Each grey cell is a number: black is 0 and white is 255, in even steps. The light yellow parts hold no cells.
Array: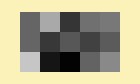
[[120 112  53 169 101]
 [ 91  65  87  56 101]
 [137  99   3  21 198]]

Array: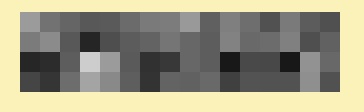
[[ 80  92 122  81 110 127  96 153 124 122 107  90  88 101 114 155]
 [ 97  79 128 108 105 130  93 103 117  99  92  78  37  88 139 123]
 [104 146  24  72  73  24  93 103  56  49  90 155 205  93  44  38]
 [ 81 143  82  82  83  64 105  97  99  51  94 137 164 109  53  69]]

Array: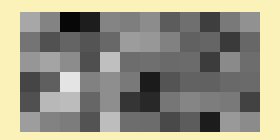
[[145 121  62 111  92 140 126 132  29   7 131 167]
 [103  58 101  97 129 151 156 104  84 100  81 116]
 [109 138  60 107 106 111 109 191  79 140 164 150]
 [106 105  97  98  84  27 121 142 129 228  95  69]
 [ 66 121 125 133 118  40  53 142 102 188 184  80]
 [139 153  28  92  73 108 109 189  83 124 130 157]]

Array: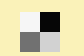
[[  6 246]
 [210 113]]

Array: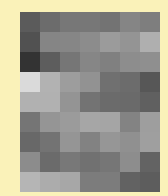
[[126 133 115 119 119 108  91]
 [175 148 155 140 134 133  81]
 [143 141 128 134 118  93  51]
 [ 87 108 112 146 157 178 218]
 [ 96 106 107 115 148 177 177]
 [158 131 165 166 155 149 117]
 [159 144 150 130 149 115 104]
 [ 99 141 118 113 120 107 140]
 [ 93  98 124 124 167 172 181]]

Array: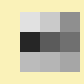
[[143 202 225]
 [112  91  38]
 [166 181 187]]

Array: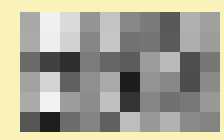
[[160 176  88 123 135 195 148 218 240 168]
 [156 174  91 117 114 197 133 209 237 170]
 [119  79 186 156  92 102 124  46  65 107]
 [138  77 136 147  29 169 143  96 211 161]
 [152 120 113 133  52 192 140 156 242 170]
 [131 137 177 152 189  96 131 108  30  87]]

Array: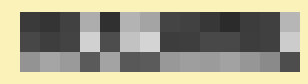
[[182  64  60  43  55  65  68 164 179  48 173  65  52  58]
 [204  64  61  72  72  62  61 212 194  77 209  67  62  71]
 [ 77 138 150 162 155 158 152  91  88 163  90 154 165 147]]
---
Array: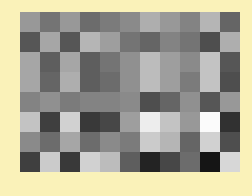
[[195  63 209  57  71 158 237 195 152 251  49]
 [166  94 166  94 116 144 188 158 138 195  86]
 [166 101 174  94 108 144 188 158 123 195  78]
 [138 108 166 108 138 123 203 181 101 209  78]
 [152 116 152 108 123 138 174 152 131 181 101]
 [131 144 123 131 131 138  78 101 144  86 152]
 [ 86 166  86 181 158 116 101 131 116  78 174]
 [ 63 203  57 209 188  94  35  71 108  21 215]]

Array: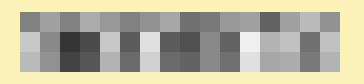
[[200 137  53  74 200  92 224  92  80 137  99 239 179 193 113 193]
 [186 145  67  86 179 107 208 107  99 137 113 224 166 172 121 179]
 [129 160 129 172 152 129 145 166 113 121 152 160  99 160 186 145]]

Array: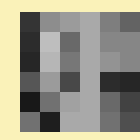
[[113  30 169 169 113  79]
 [ 24 113 161 169 105  66]
 [ 52 141 155 169 126  99]
 [ 86 155  72 169  44  38]
 [ 38 182 119 169 147 134]
 [ 44 190 105 169 134 134]]

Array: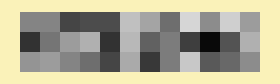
[[ 50 117 156 176  50 184  97 124  62   9  83 176]
 [132 132  69  76  76 192 164 110 214 140 207 156]
 [148 156 132 110  69 170  56 124 200  89 104 140]]

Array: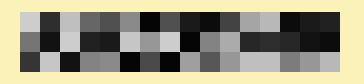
[[117  18 205  33  26 198 151 205   5 131 171  39  46  39  18  12]
 [205  46 191 102  80 138   5  80  26  12  67 165 184  12  26  33]
 [ 53 198  18 131 138   5  74   5 159  87 151 191 191 124 151 184]]

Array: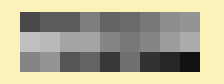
[[ 72  92  92 126 100 106 120 141 148]
 [133 148  85 100  56 112  50  38  18]
 [192 185 164 164 133 120 133 156 171]]

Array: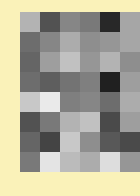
[[101  68 200 142  88  74]
 [179  82 134 121  40 166]
 [109  94 115 127  32 158]
 [ 82 121 179 193  74 158]
 [109 134 172 142 150 166]
 [101 158 193 150 179 142]
 [121 228 187 172 221 150]
 [200 234 127 134 109 172]]
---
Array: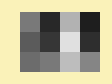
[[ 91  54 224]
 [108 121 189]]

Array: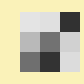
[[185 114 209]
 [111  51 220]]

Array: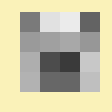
[[154 160 168]
 [174  76  58]]

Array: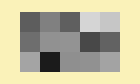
[[110 145 147]
 [164  27 143]]

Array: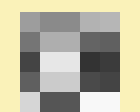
[[117 174 175]
 [ 68 231 230]]

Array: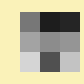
[[163 140 149]
 [213  80 195]]

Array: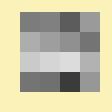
[[173 158 144]
 [202 213 220]]

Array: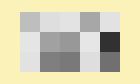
[[229 161 152]
 [226 127 121]]

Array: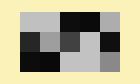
[[ 38 158  65]
 [ 12   9 194]]
